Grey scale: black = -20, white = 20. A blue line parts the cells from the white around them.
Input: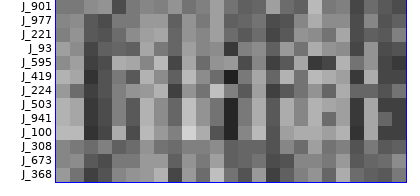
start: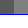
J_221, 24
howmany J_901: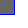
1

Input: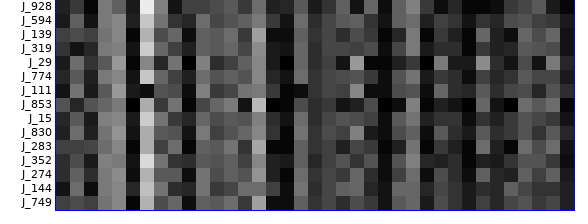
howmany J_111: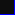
6
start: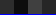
J_774, 29

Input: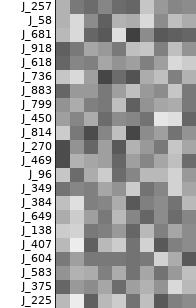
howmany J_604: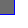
0
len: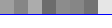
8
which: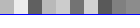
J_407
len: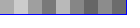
9
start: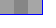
J_469, 6
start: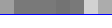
J_604, 2

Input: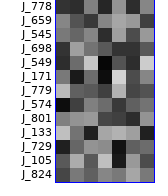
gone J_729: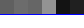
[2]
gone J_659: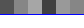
[-11]
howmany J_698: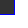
3
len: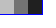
3
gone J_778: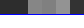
[-14]

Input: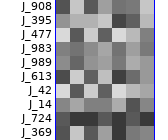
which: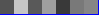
J_369
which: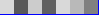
J_477
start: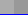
J_989, 6
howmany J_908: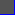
1
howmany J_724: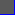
3
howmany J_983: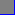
1

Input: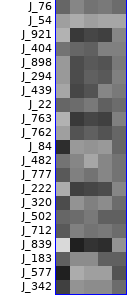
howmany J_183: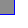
2
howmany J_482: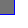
2
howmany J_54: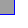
2
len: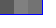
3
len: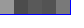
5
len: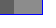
3

